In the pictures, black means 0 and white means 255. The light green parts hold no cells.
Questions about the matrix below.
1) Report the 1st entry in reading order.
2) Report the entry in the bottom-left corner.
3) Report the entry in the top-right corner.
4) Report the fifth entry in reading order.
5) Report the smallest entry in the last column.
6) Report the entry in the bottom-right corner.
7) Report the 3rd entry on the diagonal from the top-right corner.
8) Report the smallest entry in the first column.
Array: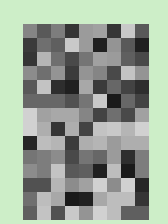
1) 133
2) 95
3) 89
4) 155
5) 32
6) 95
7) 155
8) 38

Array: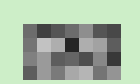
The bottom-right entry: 148
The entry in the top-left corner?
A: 108
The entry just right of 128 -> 154
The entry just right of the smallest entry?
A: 174
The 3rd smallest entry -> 64
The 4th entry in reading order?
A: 108
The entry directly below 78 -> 181

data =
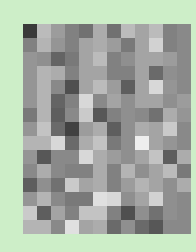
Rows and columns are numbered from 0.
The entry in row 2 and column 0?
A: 149
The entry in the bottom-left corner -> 180
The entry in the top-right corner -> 137
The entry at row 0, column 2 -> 156
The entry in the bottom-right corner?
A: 137
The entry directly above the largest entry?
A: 172
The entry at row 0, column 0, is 58
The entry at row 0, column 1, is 187
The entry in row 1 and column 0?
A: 129
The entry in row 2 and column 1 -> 143
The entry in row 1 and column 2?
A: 149
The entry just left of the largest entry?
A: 143
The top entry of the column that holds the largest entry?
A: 164
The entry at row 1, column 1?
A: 180
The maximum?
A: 238

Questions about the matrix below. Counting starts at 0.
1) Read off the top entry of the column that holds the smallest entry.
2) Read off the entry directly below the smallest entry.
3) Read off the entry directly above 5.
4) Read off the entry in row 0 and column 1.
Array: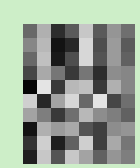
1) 104
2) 207
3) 70
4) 176

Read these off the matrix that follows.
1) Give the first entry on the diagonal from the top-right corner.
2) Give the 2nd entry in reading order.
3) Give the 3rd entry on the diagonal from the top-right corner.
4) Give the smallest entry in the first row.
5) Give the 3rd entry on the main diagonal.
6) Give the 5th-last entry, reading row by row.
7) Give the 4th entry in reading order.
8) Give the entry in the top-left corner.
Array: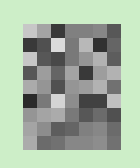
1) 87
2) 164
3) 149
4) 57
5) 73
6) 113
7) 128
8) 199

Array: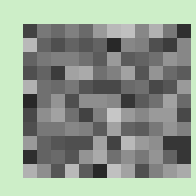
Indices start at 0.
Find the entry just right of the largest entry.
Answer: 154
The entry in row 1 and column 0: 185
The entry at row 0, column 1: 120
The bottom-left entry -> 177
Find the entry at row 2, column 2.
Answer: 128
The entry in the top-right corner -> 47
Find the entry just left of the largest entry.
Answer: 128
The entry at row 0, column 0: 66
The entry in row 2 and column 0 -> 99
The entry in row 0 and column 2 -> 106
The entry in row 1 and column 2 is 79
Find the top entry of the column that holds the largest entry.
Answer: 185
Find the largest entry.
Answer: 198
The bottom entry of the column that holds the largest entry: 192
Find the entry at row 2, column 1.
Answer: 120
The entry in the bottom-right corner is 170
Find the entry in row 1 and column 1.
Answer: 99

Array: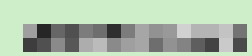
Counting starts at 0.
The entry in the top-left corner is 159
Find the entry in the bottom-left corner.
61
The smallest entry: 38
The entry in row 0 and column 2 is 102
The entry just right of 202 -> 74
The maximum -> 209
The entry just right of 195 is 116

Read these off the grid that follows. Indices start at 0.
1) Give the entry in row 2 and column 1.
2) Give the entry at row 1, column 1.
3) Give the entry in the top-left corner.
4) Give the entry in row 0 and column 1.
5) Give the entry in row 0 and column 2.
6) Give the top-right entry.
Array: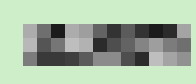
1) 57
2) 85
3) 172
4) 111
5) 27
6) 164

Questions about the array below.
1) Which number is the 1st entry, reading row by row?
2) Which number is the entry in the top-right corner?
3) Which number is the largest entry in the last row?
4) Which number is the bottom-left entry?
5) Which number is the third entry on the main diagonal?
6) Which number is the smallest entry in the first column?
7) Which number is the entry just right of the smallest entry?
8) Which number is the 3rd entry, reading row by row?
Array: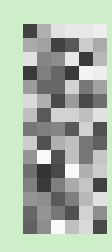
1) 66
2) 237
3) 249
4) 97
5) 141
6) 58
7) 73
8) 225
